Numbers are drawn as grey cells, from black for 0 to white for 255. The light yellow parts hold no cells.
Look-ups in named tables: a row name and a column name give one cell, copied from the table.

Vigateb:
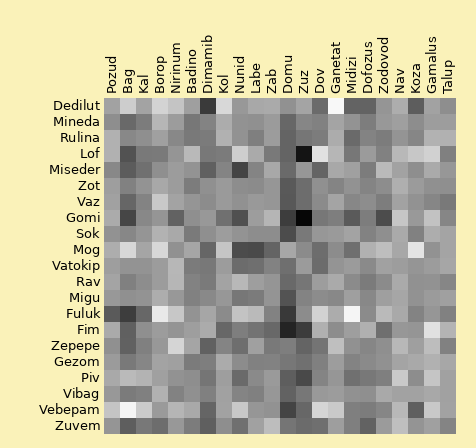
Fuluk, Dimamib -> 166
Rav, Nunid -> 184
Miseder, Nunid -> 68
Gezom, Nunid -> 140
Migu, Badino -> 129
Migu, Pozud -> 152
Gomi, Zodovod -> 76
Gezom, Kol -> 171
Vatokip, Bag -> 147
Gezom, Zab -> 130
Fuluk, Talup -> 129
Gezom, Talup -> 167

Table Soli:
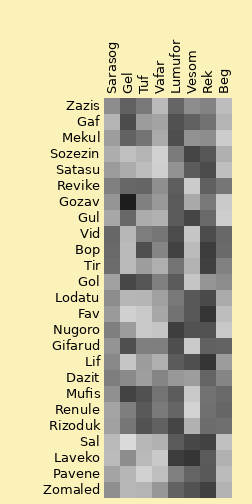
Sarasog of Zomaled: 143
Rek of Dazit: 100
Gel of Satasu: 172
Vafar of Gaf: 163
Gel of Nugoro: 156
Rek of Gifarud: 97
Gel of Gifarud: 79
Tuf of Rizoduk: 82
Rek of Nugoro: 82
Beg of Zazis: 189
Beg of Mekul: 204
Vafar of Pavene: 191
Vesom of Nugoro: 82
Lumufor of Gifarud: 78
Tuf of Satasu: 189

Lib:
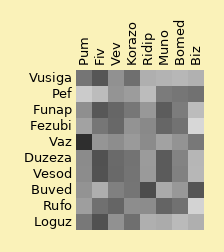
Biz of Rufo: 211
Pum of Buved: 147
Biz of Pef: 113
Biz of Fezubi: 215
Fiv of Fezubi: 118
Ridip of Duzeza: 155
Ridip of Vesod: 154
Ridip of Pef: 188
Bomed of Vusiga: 183
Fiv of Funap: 87
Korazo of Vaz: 154
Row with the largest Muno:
Vusiga

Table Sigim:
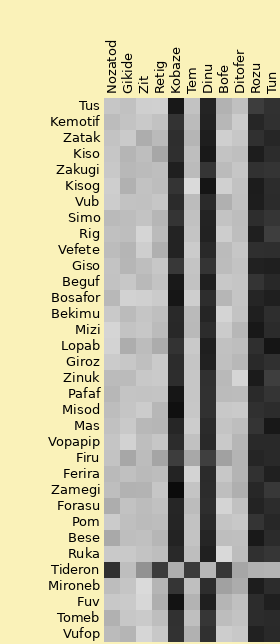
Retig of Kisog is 189
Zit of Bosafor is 208
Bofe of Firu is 161
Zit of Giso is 190
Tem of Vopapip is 193
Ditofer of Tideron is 166
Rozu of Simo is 45
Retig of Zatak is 186
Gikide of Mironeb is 197
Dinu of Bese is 37
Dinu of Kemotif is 34
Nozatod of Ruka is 201

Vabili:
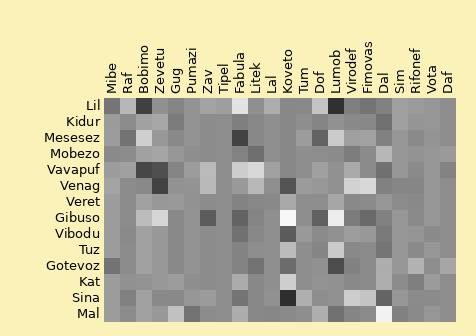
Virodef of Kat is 137
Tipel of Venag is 141
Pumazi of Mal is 115
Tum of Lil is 137
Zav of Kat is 140
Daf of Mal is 141
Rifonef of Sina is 139
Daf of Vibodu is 141
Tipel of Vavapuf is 141
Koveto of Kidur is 136
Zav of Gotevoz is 140
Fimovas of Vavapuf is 139
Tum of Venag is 155
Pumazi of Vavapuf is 156
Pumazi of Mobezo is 142
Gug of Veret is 153
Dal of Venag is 129
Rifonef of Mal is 138
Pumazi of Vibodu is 147

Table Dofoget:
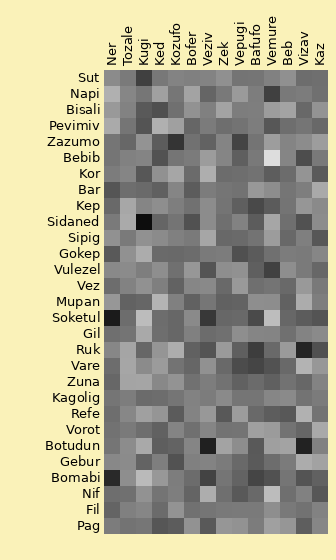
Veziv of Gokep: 122
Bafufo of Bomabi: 69
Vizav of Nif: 129
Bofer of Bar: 92
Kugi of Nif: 146
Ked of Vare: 155
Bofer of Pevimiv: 102
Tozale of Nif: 112
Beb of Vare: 105
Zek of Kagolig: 138
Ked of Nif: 116

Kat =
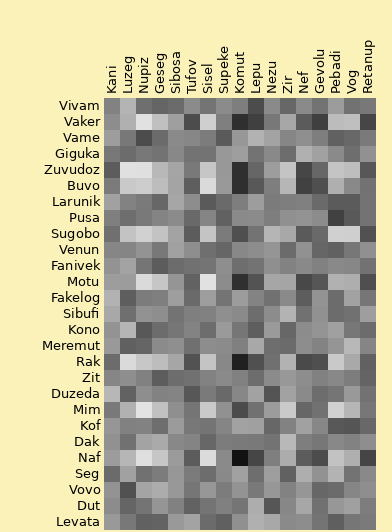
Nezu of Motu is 166
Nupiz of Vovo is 164
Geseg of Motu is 198
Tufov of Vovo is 118
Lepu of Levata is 176
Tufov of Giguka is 115
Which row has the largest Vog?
Sugobo

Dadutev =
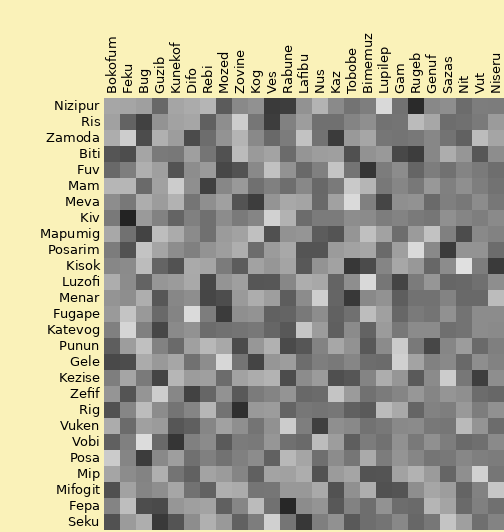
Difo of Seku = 141
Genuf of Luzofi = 150
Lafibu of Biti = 149
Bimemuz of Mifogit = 174
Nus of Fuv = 128
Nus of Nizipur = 179
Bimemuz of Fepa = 110
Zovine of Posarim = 174

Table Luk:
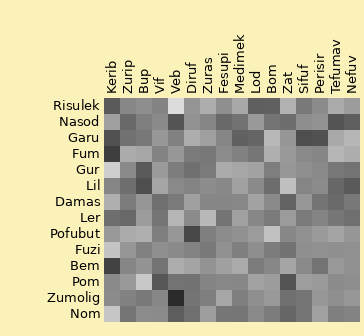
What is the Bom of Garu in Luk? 184
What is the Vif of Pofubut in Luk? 126
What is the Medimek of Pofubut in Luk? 145
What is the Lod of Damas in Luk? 163
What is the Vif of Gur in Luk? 154
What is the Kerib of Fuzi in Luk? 196
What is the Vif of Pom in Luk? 87
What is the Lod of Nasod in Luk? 153
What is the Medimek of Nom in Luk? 118
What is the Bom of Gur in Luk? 126
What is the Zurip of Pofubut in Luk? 171
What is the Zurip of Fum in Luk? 171
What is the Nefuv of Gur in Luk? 115
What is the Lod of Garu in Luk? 101
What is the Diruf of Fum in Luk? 123
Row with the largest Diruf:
Garu

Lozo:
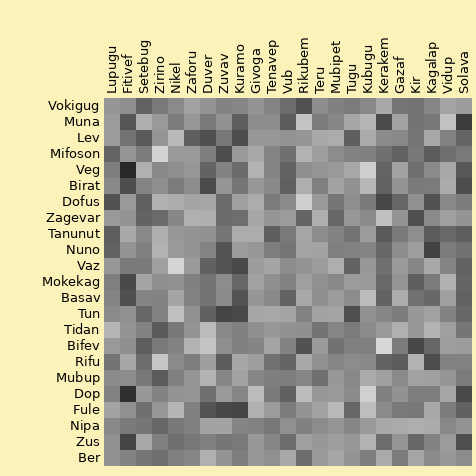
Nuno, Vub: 117
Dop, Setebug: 152
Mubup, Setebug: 120
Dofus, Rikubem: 207
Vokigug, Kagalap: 134
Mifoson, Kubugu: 129
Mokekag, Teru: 144
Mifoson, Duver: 126
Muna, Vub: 91
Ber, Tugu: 148
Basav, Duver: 115
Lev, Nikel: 185
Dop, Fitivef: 47
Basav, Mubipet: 156
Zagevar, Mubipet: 103
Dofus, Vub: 139
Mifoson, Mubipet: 140
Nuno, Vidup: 124
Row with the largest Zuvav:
Nipa

